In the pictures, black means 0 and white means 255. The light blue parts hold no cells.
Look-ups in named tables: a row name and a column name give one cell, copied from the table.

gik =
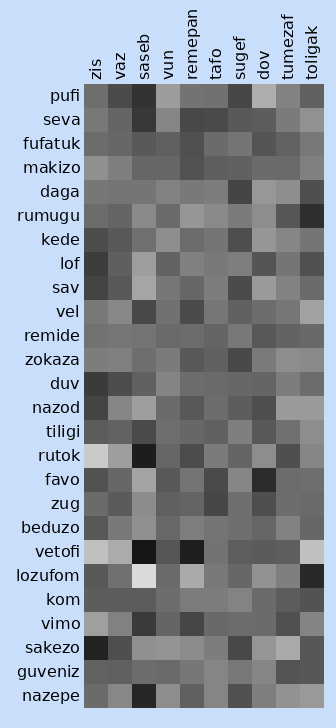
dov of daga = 151
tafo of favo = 74
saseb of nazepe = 39
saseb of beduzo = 144
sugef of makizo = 97
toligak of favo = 110
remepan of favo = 116
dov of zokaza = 122
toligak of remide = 105
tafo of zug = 71
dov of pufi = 174
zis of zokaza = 125
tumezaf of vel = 118
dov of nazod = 78
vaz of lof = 95
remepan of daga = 121
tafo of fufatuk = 107
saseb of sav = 165
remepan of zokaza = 89
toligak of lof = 81
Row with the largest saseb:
lozufom

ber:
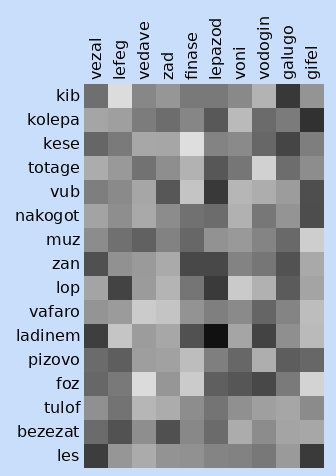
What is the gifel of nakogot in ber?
77
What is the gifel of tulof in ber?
139
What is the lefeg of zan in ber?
145
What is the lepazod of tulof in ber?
116
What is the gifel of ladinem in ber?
186
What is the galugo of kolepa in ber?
123
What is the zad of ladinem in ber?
167
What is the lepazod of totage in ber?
87
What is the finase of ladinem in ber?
81
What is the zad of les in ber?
147
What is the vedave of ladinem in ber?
156
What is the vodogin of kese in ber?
103
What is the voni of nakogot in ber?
177
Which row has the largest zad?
vafaro

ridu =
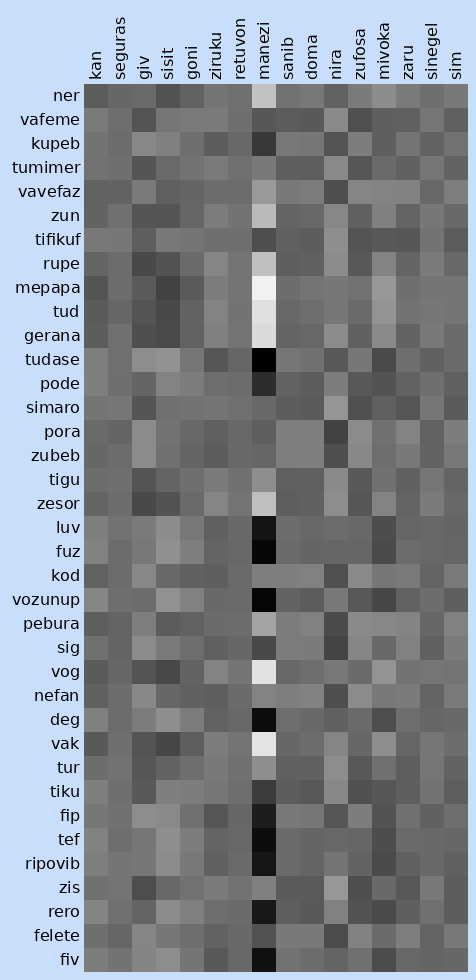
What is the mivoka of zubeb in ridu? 110
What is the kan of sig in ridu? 112
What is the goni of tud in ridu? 99
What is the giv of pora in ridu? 139
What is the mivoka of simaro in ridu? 96
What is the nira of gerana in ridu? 139
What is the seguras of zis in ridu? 116
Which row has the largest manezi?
mepapa

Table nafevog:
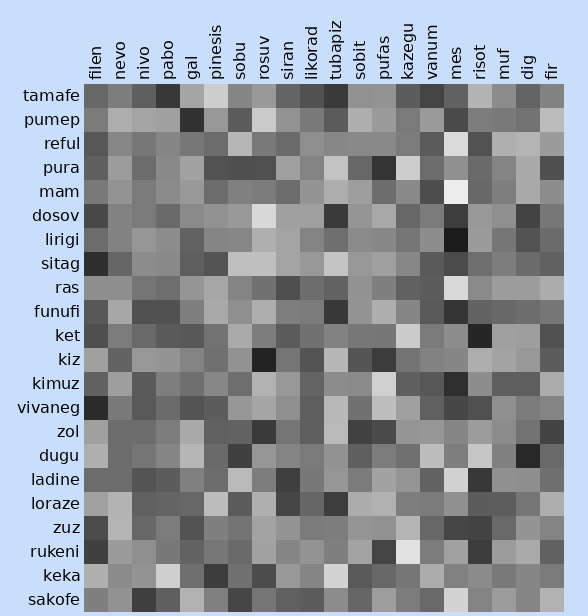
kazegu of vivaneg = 160
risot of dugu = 198
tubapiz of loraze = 61
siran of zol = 117
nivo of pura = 108
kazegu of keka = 118
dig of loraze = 118
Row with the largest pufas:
kimuz

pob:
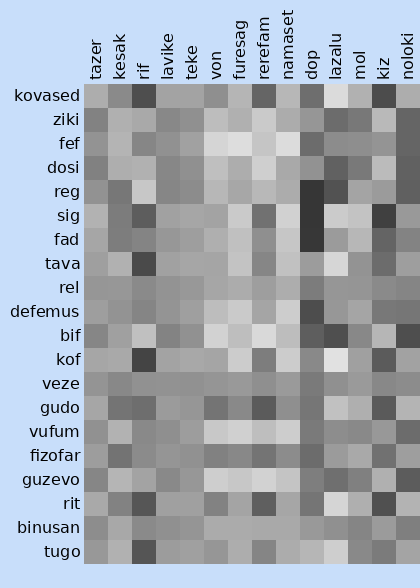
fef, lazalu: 140
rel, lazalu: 150
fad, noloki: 131
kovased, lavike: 163
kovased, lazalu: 219
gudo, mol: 175

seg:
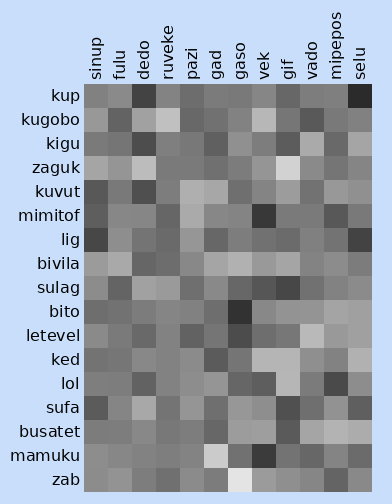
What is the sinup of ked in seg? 115
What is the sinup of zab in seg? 140
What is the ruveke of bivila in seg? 109
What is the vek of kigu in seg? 125
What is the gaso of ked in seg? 117
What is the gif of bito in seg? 147
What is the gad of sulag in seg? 137
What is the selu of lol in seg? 141
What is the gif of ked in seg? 181
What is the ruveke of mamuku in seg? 126
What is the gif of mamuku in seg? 115
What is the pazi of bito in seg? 129
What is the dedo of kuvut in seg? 79
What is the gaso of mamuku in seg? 113
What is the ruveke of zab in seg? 112
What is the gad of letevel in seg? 117
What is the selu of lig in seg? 67
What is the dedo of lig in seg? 116
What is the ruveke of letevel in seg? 130

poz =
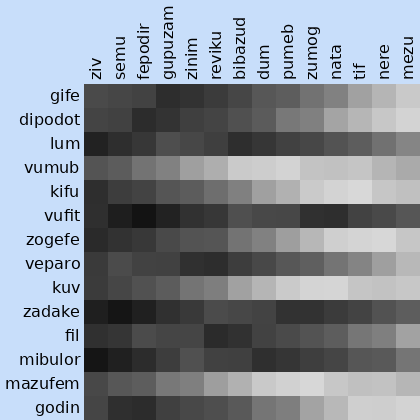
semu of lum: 46
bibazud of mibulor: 64
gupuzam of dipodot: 51
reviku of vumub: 174
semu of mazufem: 87
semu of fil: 53
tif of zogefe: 212
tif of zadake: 67
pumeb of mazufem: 209
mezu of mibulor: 117
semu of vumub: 92
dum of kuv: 181
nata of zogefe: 207
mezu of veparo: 184
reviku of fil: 43
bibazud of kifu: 128
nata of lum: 83
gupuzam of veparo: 65

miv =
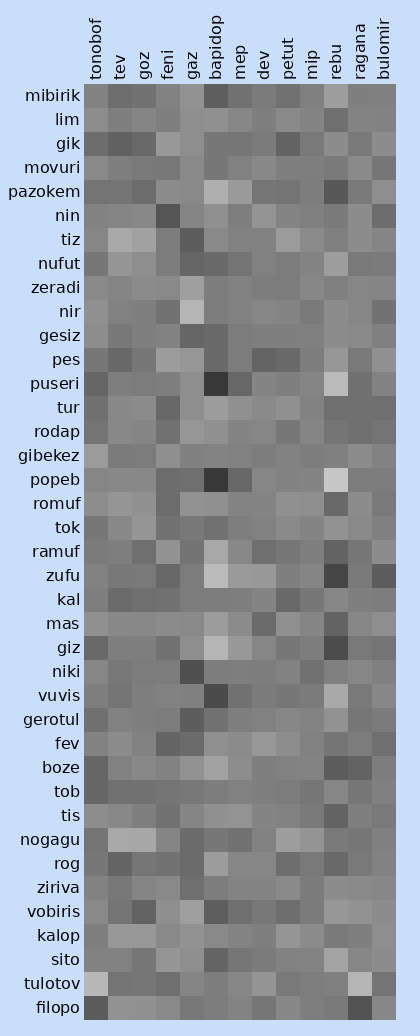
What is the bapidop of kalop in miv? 137
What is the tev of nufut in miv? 149
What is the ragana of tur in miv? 112
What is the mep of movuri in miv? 129
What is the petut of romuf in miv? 144
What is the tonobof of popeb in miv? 134
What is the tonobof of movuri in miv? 137
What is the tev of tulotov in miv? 116
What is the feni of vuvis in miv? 130
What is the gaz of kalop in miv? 146
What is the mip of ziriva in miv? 123
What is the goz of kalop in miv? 152
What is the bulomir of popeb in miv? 125
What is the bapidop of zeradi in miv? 125
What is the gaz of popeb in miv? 111
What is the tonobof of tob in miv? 102
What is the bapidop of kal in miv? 125
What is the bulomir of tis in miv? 121
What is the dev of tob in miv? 127

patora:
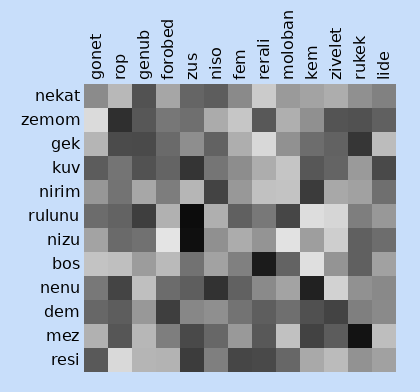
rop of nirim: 115
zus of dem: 135
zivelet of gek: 98
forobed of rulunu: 177
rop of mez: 86
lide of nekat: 129
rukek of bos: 96
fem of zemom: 198
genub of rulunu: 62
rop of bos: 191
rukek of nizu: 96
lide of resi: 161
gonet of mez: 177
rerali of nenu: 138
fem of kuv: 141
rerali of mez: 88
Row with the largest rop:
resi

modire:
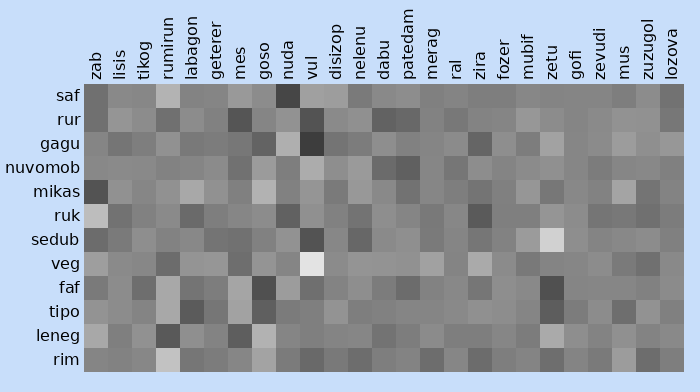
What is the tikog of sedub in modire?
142
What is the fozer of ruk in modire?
127
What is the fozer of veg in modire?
139
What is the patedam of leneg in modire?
125
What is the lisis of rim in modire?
130
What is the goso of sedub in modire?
129
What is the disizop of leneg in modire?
132
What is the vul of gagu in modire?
61
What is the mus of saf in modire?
126
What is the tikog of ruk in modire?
129
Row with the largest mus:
mikas

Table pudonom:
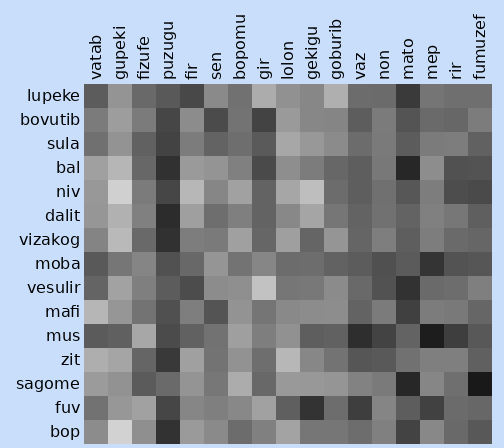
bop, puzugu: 50
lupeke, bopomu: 113
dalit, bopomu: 127
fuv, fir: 134
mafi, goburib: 141
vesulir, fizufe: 127
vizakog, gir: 102

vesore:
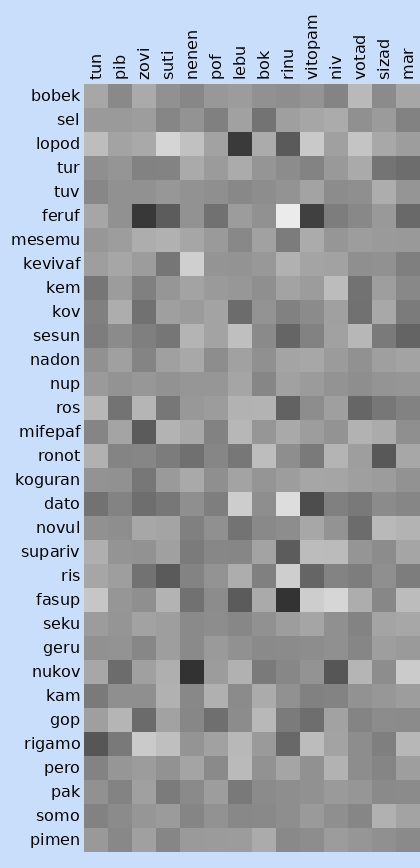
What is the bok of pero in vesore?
146
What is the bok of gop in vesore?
184
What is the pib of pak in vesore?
131
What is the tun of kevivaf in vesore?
158
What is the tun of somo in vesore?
130
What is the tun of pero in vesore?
131
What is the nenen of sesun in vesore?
180
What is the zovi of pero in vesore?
156
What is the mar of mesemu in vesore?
153
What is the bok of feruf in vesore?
145
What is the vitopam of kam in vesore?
129
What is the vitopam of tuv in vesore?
163
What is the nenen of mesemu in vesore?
166
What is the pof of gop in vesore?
111
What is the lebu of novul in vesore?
115
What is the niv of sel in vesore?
171
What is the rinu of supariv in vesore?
92
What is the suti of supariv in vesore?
160

